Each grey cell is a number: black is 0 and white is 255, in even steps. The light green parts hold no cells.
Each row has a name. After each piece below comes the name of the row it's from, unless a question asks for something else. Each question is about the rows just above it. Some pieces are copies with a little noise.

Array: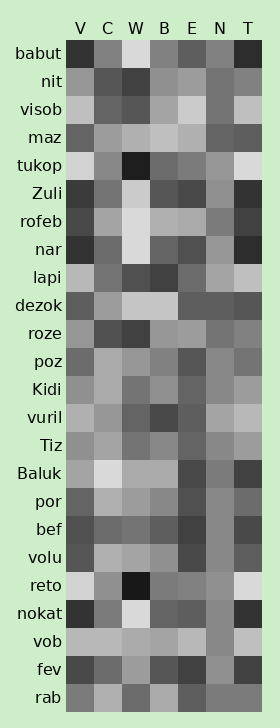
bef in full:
[ 80 108 116  94  65 136  73]
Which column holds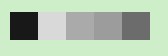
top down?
W
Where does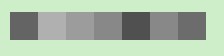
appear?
por
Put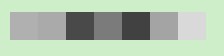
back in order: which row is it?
rofeb
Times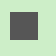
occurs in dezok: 1
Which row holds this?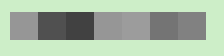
roze
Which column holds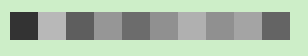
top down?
V

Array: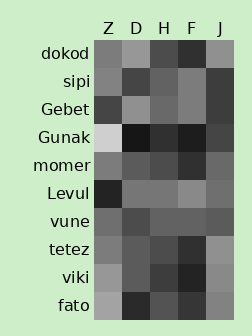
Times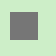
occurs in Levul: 2
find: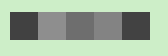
Gebet

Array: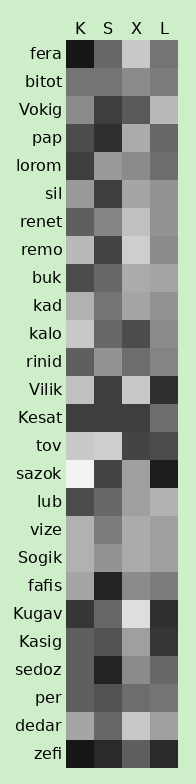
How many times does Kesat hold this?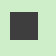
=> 3
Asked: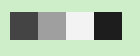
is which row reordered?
sazok
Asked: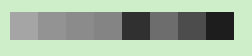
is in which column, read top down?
L
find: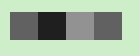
sedoz
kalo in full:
[200 103  76 139]
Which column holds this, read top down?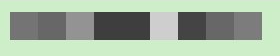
S

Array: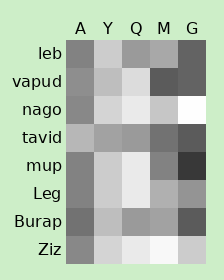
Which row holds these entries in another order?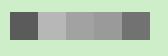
tavid
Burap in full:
[114 190 154 162  91]
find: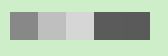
vapud

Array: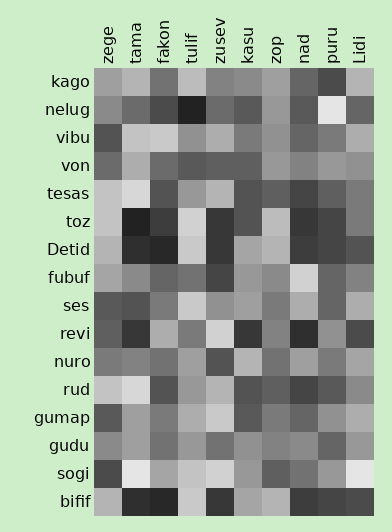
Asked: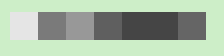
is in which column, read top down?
puru
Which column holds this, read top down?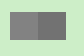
zop
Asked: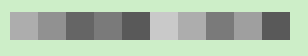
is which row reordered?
gumap
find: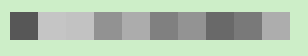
vibu
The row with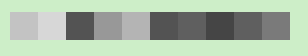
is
tesas

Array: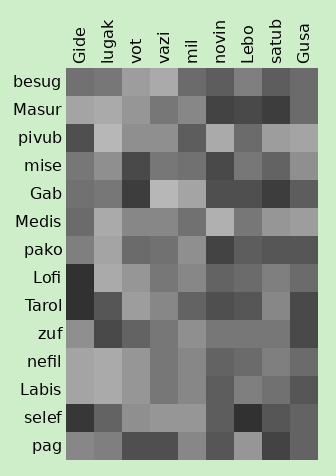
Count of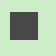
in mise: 2
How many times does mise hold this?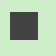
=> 0
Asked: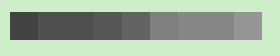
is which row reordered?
pag
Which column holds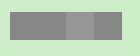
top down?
mil
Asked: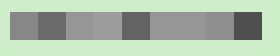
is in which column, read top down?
vot
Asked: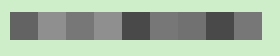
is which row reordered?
mise

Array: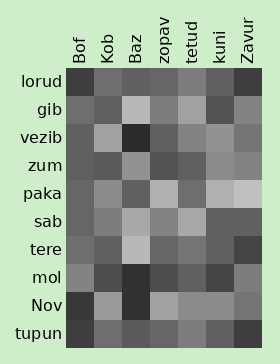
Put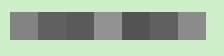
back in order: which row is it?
zum
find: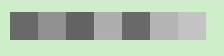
paka
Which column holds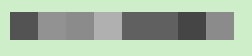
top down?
kuni

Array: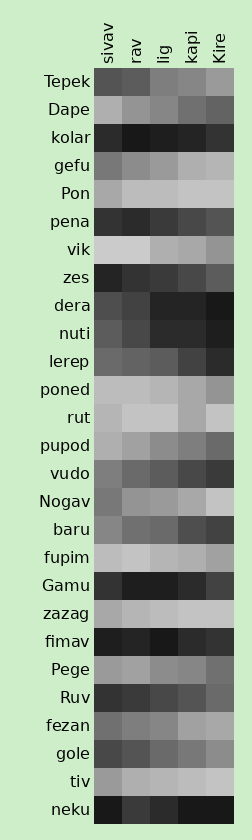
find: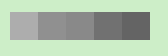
Dape
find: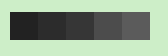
zes
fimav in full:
[30 36 24 43 51]
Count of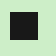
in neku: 3
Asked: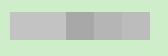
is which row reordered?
zazag

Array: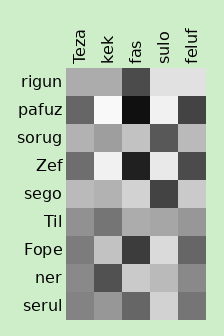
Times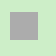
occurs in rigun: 2
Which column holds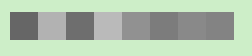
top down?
Teza
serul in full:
[131 151 102 210 117]
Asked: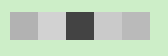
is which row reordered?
sego

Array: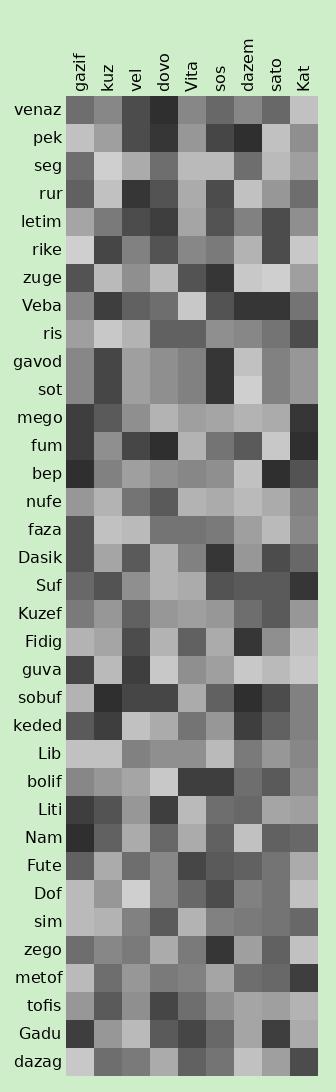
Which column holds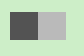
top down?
dovo
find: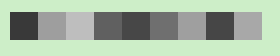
Gadu
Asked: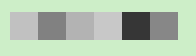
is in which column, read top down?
dazem
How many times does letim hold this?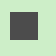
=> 2
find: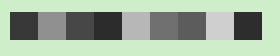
fum
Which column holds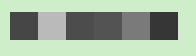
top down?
sos
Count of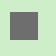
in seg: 3

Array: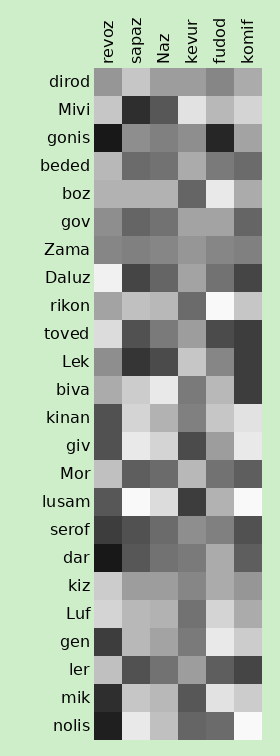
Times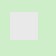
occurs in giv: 2
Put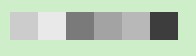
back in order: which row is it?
gen
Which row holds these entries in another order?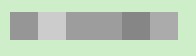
kiz
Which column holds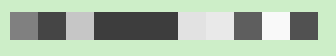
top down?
komif
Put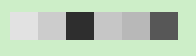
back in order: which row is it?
mik

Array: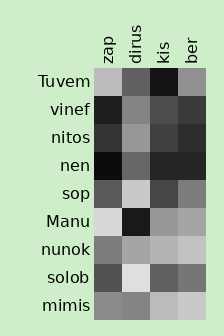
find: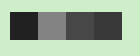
vinef
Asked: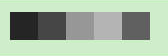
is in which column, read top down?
kis
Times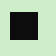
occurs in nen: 1
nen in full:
[ 12 103  37  37]
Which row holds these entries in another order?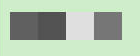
solob
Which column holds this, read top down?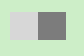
zap

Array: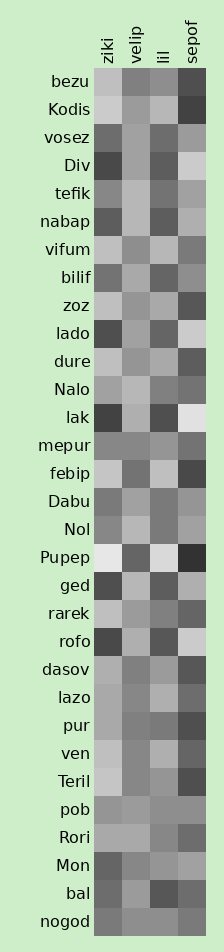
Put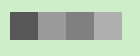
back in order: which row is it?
dasov
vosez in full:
[109 161 109 155]
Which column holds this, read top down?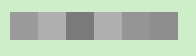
lil
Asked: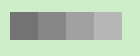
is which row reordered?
tefik

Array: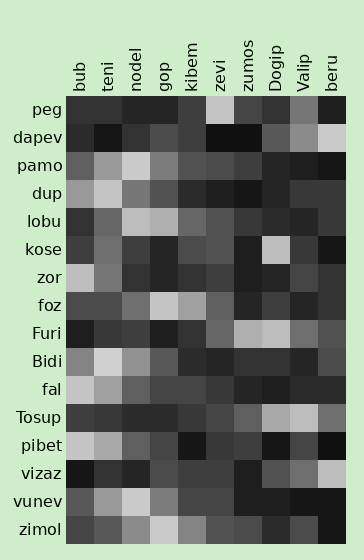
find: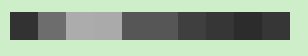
lobu
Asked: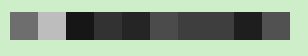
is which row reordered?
vizaz
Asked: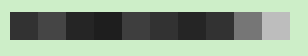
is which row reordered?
zor

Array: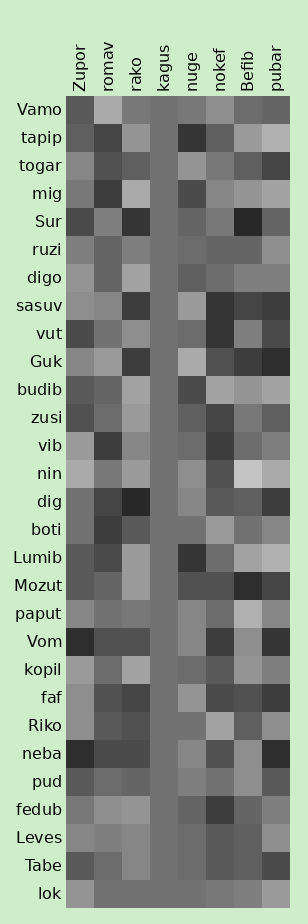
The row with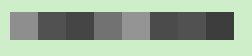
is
faf
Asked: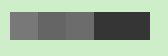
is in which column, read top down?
nokef

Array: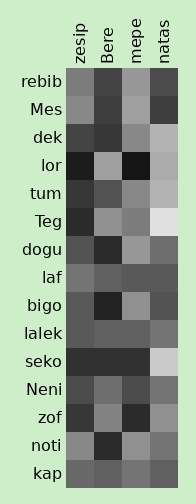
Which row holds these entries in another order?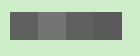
lalek
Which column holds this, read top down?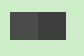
natas
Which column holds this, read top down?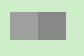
mepe
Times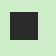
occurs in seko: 0
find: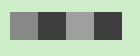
Mes

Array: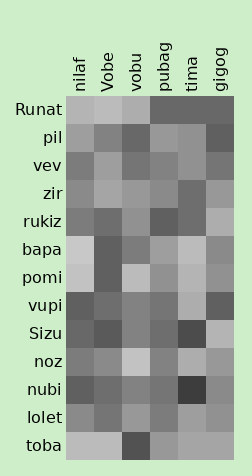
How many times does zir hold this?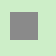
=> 2
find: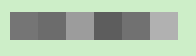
rukiz
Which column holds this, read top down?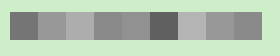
gigog
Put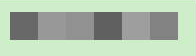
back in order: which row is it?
pil
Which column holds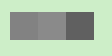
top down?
pubag

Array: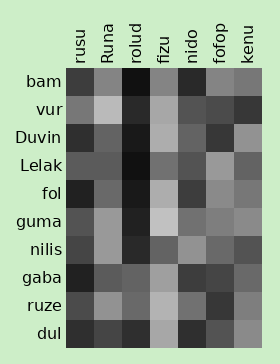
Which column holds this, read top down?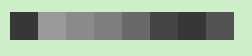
fofop
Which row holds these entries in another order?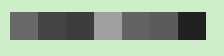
gaba

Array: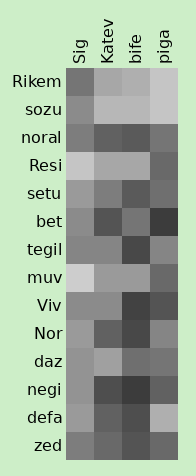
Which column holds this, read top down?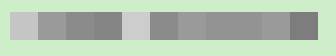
Sig
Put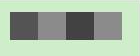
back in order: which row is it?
Viv
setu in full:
[154 125  90 111]
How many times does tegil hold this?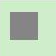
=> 3
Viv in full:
[139 139  66  84]
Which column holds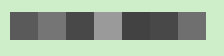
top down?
bife

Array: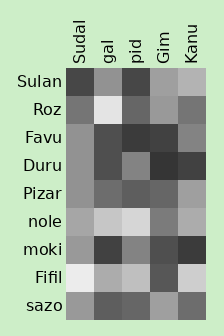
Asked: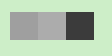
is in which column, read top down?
Kanu
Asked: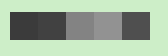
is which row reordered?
Favu
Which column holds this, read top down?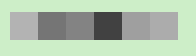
Kanu
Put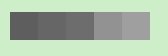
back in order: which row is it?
Pizar
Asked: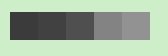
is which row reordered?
Favu
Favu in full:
[146  79  59  65 131]

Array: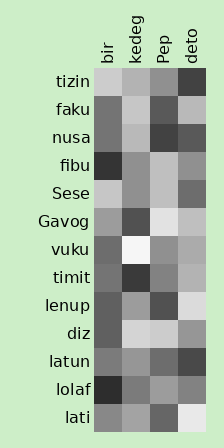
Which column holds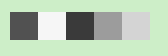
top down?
kedeg
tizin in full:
[204 179 144  66]
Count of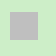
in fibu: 1

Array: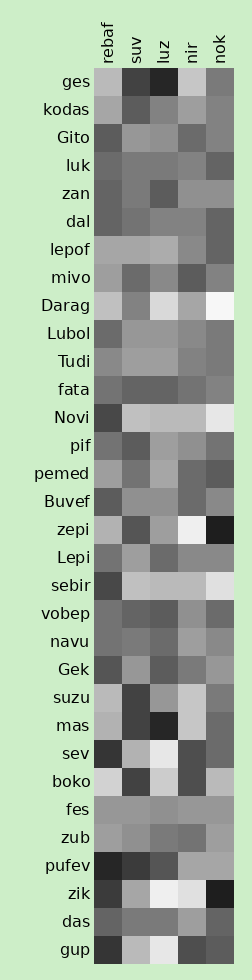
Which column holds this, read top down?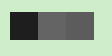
nok
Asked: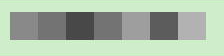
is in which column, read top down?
rebaf
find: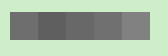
fata
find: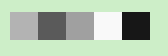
zepi
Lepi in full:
[115 158 107 137 137]
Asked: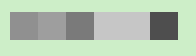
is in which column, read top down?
nir
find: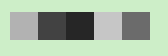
mas

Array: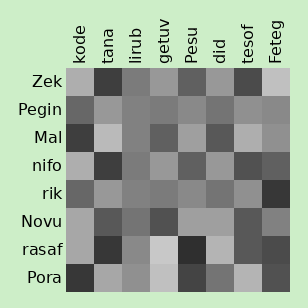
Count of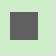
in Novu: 0
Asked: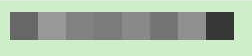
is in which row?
rik
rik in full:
[103 152 129 123 137 116 144  55]
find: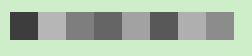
Mal
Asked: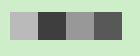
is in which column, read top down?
tana
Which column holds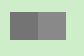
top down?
lirub

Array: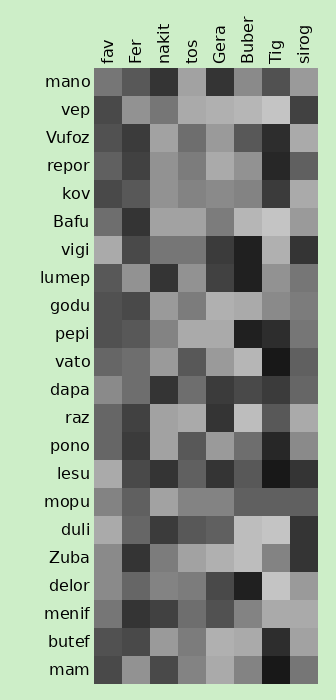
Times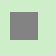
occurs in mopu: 3
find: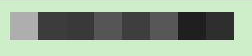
lesu
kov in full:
[ 73  88 146 131 138 131  59 170]
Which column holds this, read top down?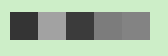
nakit
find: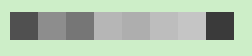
vep

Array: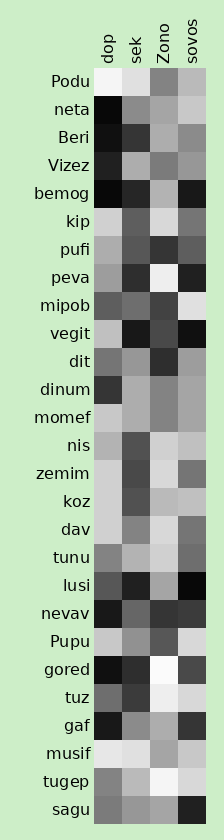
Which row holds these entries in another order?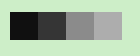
Beri
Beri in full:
[ 16  53 173 139]
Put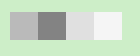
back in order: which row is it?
Podu
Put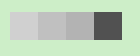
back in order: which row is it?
nis
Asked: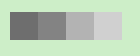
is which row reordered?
tunu

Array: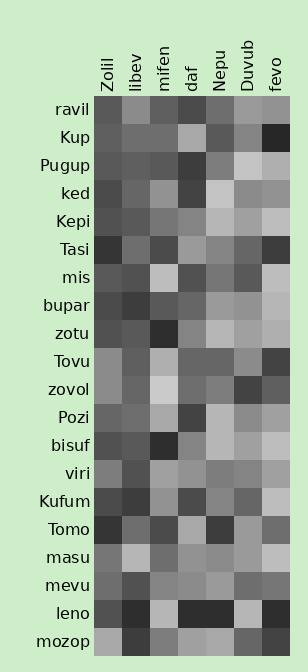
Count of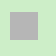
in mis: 0
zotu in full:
[ 81  89  46 132 182 160 175]
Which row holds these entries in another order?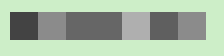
Tovu
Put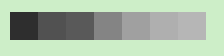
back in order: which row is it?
zotu
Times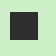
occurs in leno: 4

